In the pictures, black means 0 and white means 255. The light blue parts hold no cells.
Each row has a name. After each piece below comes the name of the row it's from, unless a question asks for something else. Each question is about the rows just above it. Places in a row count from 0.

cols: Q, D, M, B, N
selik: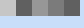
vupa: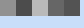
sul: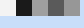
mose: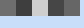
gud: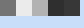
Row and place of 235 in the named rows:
gud, 1
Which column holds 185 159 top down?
M
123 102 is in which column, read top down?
B
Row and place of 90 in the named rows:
sul, 3

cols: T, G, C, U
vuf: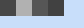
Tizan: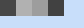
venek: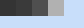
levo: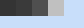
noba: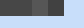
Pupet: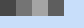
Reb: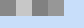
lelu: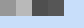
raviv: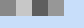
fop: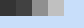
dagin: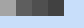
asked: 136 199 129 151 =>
Reb
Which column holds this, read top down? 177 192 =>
U
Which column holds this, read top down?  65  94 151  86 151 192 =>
U
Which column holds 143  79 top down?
C

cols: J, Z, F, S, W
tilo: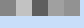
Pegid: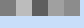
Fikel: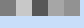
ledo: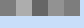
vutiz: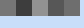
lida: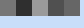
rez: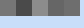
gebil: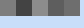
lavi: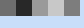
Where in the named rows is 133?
tilo, 0
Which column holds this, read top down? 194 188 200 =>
Z
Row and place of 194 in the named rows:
tilo, 1

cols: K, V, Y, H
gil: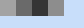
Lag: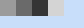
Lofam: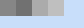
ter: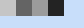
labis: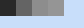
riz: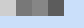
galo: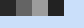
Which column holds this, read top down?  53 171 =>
Y
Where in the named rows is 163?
gil, 0
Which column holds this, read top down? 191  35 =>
H

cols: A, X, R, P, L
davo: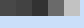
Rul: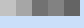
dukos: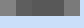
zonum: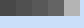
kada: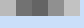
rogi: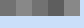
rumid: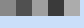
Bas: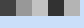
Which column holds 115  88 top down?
R
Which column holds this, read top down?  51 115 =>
R
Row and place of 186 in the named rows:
kada, 0
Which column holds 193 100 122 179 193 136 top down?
L
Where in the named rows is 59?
rumid, 3
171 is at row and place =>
rumid, 4
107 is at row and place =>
davo, 3

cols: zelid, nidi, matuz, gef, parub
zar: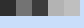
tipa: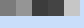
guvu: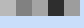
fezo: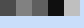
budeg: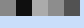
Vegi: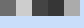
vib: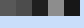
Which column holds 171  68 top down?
matuz
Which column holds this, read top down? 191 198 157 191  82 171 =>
parub
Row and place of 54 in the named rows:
Vegi, 3
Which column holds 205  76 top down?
nidi
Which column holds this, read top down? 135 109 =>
zelid
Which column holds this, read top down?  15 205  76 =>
nidi
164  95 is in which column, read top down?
matuz

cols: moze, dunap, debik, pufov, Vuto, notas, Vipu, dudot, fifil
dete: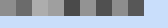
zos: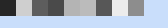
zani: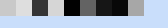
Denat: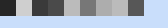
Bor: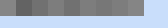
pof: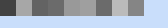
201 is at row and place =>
zani, 0
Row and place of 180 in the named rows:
zos, 4
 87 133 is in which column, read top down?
fifil
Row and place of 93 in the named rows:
zos, 2

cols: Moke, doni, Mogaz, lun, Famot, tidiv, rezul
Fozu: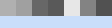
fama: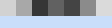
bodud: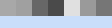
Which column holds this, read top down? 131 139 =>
tidiv
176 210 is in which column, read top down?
Moke
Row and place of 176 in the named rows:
Fozu, 0

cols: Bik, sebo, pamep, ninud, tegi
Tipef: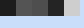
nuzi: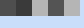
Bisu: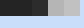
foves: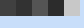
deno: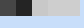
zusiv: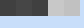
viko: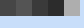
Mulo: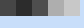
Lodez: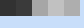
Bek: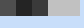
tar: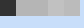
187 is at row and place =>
tar, 4
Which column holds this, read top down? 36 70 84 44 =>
sebo

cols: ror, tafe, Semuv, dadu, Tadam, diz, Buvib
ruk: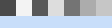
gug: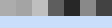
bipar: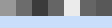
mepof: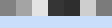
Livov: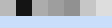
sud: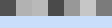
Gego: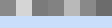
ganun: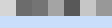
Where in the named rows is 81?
sud, 0
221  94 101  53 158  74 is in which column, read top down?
dadu
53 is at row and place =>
mepof, 3

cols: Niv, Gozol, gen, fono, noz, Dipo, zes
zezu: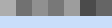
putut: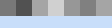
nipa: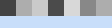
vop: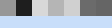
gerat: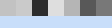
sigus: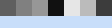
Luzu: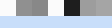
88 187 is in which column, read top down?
Dipo
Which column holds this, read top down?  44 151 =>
gen

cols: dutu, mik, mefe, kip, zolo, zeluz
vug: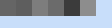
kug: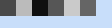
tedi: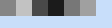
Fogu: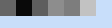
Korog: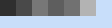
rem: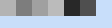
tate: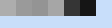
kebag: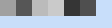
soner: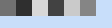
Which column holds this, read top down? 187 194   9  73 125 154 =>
mik
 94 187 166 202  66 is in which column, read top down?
kip
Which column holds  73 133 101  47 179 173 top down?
dutu
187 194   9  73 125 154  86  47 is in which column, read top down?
mik

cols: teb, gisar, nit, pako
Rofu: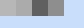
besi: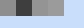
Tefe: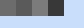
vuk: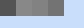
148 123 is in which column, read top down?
nit
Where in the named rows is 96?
Rofu, 2
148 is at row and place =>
besi, 2
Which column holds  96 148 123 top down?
nit

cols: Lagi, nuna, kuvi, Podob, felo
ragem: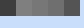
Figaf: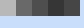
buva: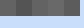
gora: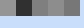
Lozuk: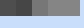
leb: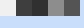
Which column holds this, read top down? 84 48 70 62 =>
nuna
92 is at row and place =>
buva, 4
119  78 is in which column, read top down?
kuvi
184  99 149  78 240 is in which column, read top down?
Lagi
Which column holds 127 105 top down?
nuna
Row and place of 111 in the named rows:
ragem, 3
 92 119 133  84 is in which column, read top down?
felo

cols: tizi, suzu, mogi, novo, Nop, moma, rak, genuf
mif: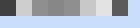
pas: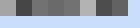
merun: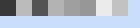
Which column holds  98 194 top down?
genuf
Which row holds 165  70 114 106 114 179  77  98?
pas
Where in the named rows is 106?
pas, 3

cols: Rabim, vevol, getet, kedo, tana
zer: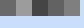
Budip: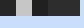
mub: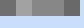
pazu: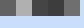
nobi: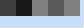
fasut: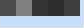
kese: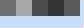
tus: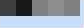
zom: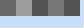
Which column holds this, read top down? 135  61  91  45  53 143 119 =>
kedo
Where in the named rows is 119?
zom, 3
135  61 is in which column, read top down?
kedo
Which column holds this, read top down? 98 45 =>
kedo
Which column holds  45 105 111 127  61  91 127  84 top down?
tana
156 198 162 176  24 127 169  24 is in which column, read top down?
vevol
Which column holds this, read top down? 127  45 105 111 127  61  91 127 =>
tana

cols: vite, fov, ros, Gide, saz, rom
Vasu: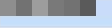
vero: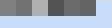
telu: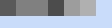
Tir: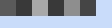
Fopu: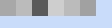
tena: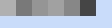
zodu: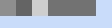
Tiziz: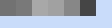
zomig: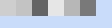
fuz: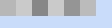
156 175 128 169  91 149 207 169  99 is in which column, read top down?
ros
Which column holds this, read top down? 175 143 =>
vite
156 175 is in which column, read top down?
ros
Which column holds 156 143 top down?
saz
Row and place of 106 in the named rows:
vero, 4

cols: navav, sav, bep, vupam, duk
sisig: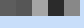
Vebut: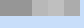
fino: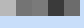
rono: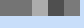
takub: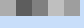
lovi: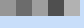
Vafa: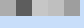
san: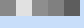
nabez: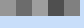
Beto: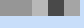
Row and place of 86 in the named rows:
sisig, 1
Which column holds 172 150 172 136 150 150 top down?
navav

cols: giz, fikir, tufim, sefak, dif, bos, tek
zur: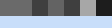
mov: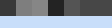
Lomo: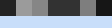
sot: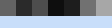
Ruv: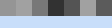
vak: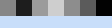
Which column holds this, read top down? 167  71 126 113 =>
bos
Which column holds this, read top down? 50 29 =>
dif
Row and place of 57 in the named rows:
mov, 0
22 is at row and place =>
Lomo, 6
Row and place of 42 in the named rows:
sot, 1
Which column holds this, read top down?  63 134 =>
tufim
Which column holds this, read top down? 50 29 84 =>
dif

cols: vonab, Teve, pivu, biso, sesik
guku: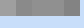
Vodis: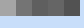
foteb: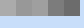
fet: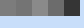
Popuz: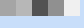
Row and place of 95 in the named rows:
Vodis, 2
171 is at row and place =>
foteb, 0
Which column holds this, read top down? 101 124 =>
biso
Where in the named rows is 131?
guku, 4
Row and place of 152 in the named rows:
foteb, 1
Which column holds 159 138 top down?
pivu

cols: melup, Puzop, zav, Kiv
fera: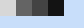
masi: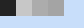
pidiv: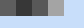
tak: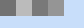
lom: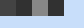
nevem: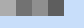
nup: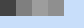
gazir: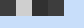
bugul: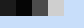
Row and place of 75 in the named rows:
bugul, 2
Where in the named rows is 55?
pidiv, 1

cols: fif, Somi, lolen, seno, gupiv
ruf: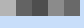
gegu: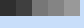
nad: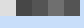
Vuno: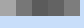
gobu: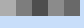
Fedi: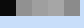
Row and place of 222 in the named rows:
nad, 0
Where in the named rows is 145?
Fedi, 1
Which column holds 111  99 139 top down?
seno
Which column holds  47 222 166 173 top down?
fif
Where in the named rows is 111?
nad, 3
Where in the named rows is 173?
gobu, 0

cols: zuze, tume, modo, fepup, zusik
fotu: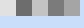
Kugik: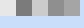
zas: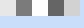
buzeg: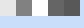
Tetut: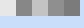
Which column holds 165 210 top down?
zusik
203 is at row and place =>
Kugik, 2
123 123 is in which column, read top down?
tume
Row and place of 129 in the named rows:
buzeg, 1
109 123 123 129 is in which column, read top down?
tume

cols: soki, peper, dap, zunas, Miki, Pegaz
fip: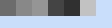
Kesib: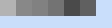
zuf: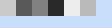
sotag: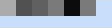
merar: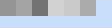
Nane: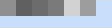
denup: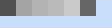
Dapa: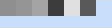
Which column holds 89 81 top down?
peper
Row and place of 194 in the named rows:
fip, 5
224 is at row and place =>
Dapa, 4
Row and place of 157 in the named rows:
Nane, 5
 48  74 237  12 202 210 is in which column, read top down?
Miki

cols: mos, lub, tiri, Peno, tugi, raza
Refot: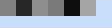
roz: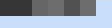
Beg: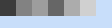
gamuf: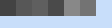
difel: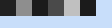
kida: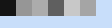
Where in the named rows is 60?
Beg, 0
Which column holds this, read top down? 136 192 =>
tugi

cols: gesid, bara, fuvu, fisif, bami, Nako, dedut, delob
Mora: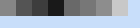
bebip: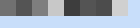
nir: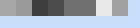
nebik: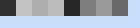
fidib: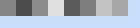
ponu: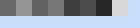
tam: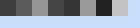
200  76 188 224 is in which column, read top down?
fisif
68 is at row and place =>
tam, 3
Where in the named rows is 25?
Mora, 3

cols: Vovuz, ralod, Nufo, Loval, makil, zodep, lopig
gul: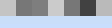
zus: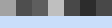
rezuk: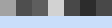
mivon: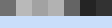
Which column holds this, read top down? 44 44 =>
zodep
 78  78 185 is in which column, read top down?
ralod

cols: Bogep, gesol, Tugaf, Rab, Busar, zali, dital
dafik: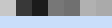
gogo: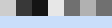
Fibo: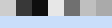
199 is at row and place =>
dafik, 0
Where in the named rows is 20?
gogo, 2
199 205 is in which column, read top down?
Bogep

